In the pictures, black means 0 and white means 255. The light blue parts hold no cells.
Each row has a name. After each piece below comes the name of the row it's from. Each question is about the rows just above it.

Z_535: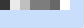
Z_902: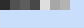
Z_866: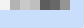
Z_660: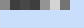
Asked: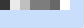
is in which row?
Z_535
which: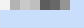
Z_866

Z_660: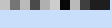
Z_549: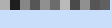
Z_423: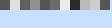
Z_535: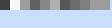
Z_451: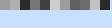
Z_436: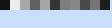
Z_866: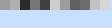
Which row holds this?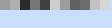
Z_866
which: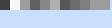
Z_535

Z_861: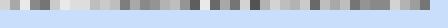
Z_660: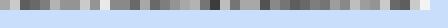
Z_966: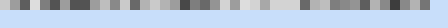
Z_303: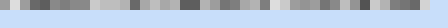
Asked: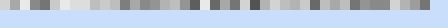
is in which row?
Z_861
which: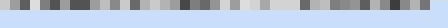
Z_966
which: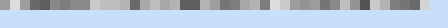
Z_303
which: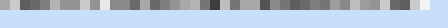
Z_660

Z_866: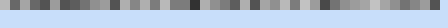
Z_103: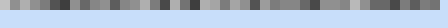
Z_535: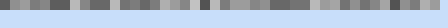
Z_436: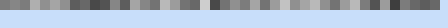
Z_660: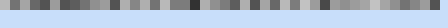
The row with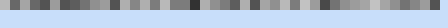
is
Z_866
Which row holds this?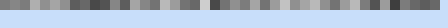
Z_436
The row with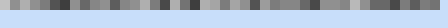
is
Z_103

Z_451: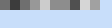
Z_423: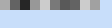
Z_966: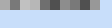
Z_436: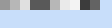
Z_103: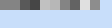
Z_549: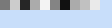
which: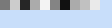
Z_549
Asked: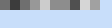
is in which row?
Z_451
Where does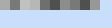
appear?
Z_966
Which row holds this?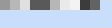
Z_436

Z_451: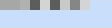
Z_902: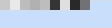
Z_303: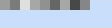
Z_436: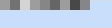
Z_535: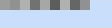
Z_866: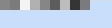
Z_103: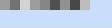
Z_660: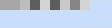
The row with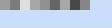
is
Z_303
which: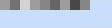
Z_436
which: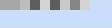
Z_660
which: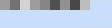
Z_103
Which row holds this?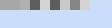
Z_451

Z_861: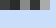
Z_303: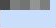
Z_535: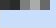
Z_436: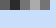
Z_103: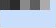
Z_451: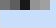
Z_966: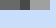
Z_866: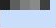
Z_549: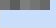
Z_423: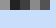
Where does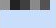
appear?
Z_423
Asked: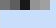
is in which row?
Z_451
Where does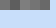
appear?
Z_549
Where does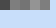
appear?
Z_303

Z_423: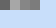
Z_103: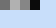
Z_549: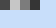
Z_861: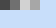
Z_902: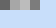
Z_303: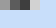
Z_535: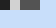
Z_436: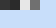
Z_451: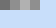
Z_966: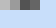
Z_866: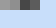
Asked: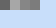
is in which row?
Z_423
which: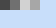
Z_861
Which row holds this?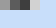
Z_303
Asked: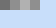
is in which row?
Z_451
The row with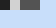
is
Z_535

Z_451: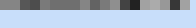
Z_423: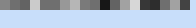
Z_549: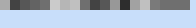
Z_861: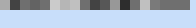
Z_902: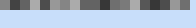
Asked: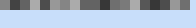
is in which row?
Z_902
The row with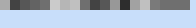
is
Z_549
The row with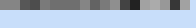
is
Z_451

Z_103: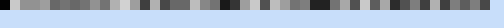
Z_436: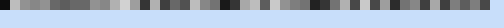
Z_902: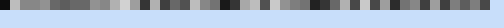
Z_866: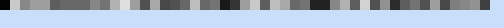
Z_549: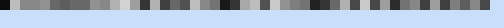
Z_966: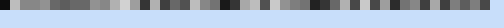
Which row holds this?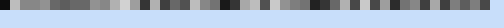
Z_966
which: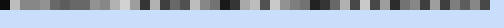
Z_549
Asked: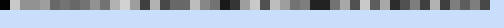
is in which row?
Z_103
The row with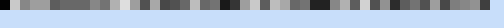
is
Z_866
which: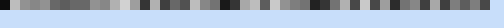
Z_436

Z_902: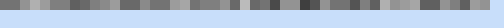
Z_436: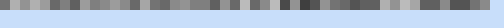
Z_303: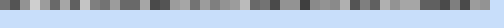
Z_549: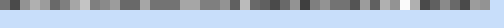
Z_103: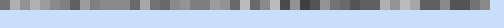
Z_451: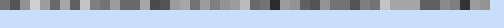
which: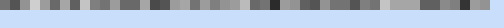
Z_451
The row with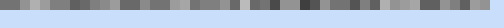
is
Z_902

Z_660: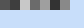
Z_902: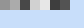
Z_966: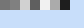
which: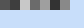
Z_660

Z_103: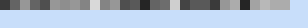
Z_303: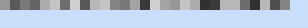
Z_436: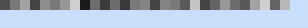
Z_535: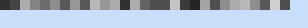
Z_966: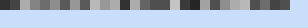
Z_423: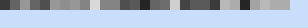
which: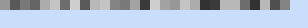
Z_303
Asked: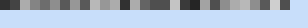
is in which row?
Z_535
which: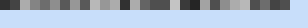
Z_966
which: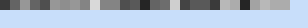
Z_423

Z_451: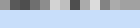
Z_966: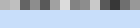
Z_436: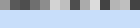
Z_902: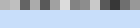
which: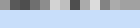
Z_451
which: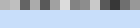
Z_902
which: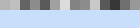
Z_966
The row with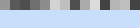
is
Z_436

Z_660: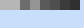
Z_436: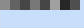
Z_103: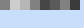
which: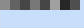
Z_436
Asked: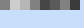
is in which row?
Z_103

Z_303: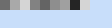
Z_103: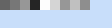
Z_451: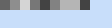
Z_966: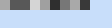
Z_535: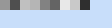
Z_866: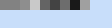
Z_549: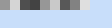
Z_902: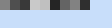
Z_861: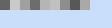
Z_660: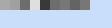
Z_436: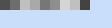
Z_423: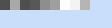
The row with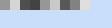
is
Z_549
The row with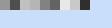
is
Z_535
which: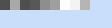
Z_423

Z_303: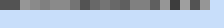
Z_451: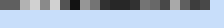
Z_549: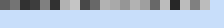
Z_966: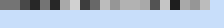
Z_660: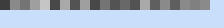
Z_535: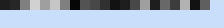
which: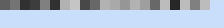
Z_549
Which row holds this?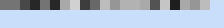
Z_966
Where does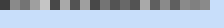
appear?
Z_660
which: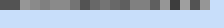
Z_303
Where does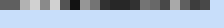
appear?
Z_451

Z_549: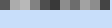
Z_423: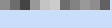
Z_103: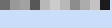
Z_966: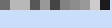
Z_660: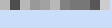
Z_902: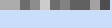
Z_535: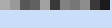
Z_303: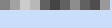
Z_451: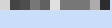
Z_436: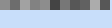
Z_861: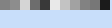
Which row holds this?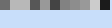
Z_966
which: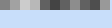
Z_303
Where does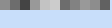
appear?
Z_423
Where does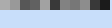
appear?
Z_535

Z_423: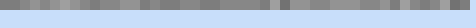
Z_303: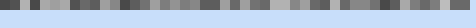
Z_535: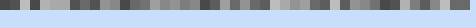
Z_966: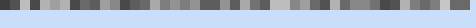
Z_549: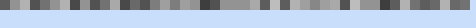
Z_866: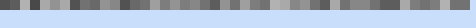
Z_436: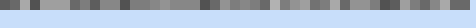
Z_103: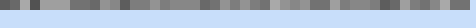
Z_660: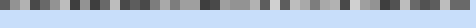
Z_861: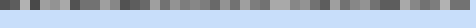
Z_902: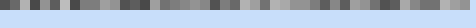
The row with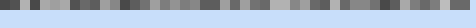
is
Z_303
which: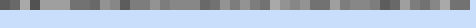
Z_103
